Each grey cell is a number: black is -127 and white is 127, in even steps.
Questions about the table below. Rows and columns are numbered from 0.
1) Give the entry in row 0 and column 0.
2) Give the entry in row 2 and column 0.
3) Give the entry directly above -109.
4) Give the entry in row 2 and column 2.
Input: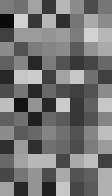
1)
-3
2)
-64
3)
-9
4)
27

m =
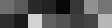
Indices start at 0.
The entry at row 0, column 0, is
-17
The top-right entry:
-11
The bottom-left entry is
-80
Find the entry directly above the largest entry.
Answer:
-86
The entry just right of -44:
-65
